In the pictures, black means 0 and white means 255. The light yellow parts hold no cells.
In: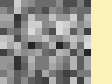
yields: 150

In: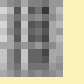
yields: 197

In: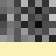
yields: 76

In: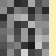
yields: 99

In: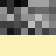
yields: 131

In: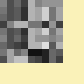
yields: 104
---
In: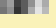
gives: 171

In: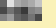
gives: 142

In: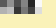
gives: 249

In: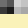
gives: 195

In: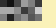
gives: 206

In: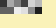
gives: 185

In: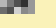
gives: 152

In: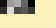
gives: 4

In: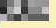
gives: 193

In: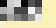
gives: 136
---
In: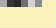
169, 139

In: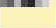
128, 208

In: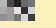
184, 60

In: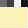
107, 21

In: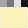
164, 20

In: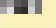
130, 116

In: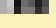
174, 90

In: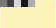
122, 174

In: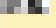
168, 180
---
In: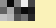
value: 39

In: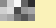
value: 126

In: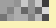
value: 75

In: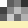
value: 177

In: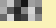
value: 134

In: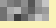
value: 170

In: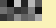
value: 170
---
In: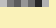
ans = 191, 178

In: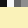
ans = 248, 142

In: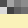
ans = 217, 165

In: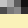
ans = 196, 165

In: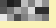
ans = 231, 218

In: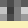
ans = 208, 195

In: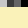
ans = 199, 101

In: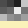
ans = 236, 198

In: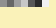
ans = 241, 199

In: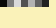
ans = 217, 178
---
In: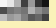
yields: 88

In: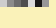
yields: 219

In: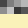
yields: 196

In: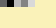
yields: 187

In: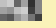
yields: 177

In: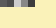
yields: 205

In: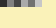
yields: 170

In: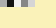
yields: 241
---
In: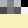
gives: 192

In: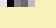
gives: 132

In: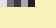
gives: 61

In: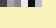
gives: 136

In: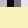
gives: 116

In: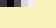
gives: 84
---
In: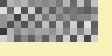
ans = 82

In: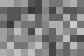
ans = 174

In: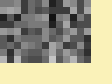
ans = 122

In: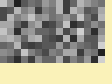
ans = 195

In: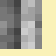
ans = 107

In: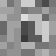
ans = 178
